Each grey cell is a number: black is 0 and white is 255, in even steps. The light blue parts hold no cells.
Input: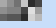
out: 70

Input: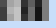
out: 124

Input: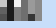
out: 138

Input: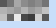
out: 116

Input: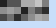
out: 126

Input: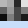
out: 225

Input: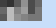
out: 104
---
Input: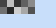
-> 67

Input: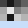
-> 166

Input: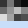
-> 107

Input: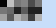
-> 119

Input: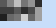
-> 61

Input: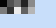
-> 5

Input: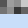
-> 85

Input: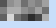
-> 128

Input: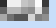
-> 99

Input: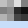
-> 127
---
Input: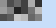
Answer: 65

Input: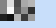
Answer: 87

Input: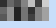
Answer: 48

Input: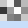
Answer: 157

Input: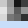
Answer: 162

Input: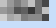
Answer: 55

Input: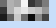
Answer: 201

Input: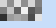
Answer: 241

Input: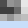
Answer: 62
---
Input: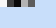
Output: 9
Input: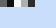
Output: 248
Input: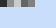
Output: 202
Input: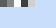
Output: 250
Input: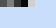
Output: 52
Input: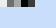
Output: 167
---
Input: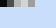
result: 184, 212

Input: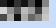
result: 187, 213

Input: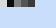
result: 128, 218

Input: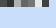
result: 102, 232

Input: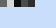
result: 14, 215

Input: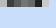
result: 116, 201

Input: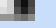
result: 81, 232

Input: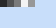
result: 122, 243

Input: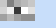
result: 56, 255
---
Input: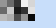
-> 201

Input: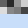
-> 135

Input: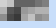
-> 86

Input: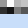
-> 20

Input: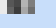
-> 99

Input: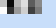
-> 48

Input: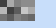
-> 64

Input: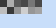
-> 57

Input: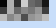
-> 175

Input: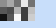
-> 76
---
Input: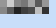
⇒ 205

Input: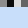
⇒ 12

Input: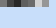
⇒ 66

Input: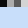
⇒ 172

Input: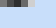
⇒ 74

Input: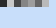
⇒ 201

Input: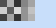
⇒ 178

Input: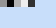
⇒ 4

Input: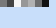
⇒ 68
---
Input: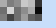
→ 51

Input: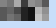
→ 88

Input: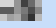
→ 172

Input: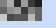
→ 30

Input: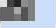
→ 127

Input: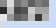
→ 112

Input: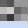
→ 151

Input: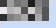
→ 101
